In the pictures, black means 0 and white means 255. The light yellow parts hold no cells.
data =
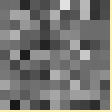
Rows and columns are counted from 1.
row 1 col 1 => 108
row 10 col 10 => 145
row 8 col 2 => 109
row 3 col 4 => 132
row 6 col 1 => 85
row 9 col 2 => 128
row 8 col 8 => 85
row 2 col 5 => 105
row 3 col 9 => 109
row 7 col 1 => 116
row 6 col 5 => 152
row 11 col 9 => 62
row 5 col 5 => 35
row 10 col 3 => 91
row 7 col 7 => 106
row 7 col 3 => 118
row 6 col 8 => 102
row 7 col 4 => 105
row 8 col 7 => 143
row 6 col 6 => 120
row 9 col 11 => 73
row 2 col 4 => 73
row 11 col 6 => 155
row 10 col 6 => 165
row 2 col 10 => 50
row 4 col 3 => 96
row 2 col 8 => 84
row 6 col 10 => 109
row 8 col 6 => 176
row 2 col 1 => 117
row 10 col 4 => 113
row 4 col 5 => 69
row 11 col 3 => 133
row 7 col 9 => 109
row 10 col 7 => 133
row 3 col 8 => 125
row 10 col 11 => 104
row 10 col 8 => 158

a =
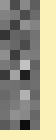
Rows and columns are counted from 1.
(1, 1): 150
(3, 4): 131
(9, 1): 114
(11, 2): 124
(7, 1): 121
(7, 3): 194
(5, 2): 104
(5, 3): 75
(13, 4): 109
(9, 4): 111
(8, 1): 57
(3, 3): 145
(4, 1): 52
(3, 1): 116

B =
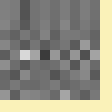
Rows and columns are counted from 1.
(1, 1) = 127
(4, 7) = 121
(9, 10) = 114
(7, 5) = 105
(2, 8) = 108
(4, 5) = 130
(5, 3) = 90
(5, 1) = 134
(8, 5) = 113
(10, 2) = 95
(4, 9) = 115
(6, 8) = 149
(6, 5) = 59
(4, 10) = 100
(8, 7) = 107
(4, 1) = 112
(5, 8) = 91
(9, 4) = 106
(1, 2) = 123
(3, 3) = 89
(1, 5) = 121
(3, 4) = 114
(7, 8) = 87
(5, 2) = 112
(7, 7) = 133
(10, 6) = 106
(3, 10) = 110
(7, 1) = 142
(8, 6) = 84
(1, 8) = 109
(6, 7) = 89

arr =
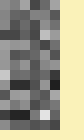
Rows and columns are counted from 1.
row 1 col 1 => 142
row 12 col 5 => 227
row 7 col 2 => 121
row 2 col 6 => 88
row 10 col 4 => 103
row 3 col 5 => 142
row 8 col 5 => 105
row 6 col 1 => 153
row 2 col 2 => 101
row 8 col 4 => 90
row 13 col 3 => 99
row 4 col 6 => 155
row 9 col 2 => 47
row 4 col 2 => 71
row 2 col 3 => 96
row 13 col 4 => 82
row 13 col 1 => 139
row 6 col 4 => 103
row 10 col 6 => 167
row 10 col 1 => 86
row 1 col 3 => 163
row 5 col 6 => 112
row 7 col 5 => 135
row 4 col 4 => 72
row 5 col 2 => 149

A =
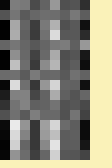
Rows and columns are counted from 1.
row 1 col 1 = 7
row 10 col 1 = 28
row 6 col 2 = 143
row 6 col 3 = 104
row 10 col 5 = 99
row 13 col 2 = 234
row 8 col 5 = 103
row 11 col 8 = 86
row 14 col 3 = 131
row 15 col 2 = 208
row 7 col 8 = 93
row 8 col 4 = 122
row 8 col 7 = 89
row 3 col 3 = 100
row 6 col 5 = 105
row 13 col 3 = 148
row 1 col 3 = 121
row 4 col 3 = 96
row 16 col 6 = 208
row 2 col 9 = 93
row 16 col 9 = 68
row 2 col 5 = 110
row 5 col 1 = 101
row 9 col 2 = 219
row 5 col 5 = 101
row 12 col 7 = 81
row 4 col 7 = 88
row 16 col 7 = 87
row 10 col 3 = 130
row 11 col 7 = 82
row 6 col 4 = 66
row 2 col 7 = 96
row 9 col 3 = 111
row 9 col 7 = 100
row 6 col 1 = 0
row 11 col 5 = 99
